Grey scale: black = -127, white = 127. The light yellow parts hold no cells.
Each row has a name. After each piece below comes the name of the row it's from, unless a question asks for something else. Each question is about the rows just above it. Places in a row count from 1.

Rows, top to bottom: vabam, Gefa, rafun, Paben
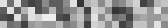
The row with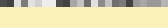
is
rafun
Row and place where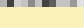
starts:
Paben, 12
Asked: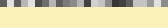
Gefa
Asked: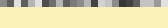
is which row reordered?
Gefa
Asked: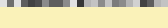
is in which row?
vabam

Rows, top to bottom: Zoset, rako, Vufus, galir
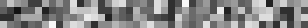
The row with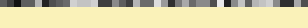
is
rako
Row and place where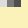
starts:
Vufus, 39
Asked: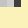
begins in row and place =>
rako, 13
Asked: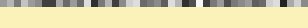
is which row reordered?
Zoset
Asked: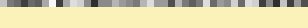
galir
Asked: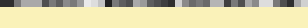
Vufus

